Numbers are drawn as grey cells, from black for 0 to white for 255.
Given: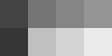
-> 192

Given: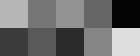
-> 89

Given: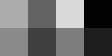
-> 64

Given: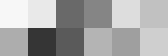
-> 53

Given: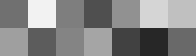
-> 92

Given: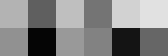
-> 5

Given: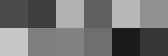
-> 125

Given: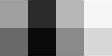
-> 10

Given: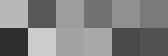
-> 204

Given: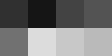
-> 220
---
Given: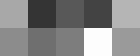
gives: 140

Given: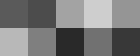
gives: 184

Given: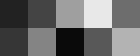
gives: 54

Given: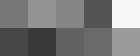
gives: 70

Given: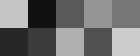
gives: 39

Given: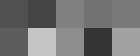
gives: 93
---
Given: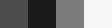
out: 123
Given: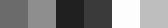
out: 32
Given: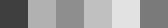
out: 142
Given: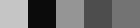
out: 149
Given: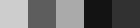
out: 170
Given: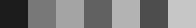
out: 164
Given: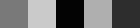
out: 3
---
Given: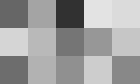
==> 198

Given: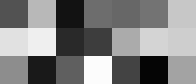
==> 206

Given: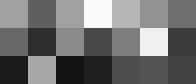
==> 59

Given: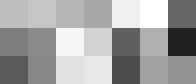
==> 34

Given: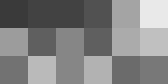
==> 192

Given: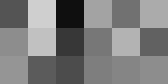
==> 97
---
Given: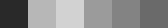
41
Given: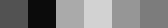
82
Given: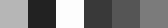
182
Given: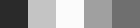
42
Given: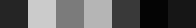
37
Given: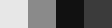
231
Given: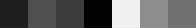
30
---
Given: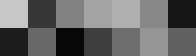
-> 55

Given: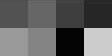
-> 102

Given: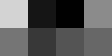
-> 21

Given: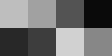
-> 161

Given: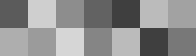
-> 207

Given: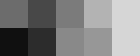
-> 72

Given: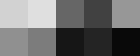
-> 223

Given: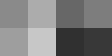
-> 172

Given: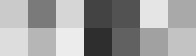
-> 122
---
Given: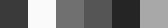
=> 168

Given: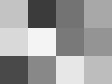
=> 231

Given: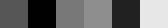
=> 142

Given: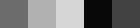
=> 177

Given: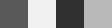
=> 185

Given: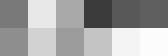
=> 244

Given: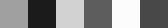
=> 210

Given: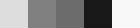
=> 221

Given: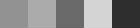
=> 171

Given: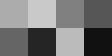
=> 187
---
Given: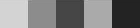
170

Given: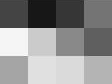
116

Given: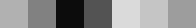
83

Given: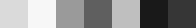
95

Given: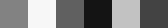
20

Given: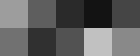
19
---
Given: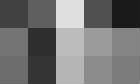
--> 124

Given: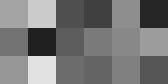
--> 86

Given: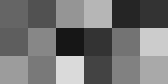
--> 169

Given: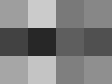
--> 143

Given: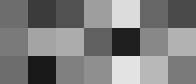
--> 122

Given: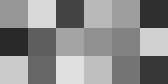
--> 55

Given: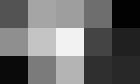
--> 40

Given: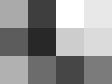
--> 123

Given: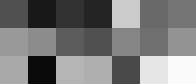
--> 251

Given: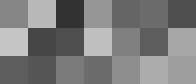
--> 158
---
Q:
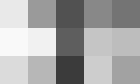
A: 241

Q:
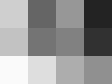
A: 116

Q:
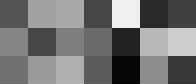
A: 70

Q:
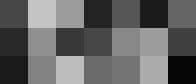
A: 143

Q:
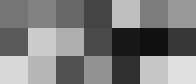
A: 204

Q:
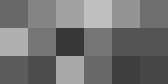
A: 117
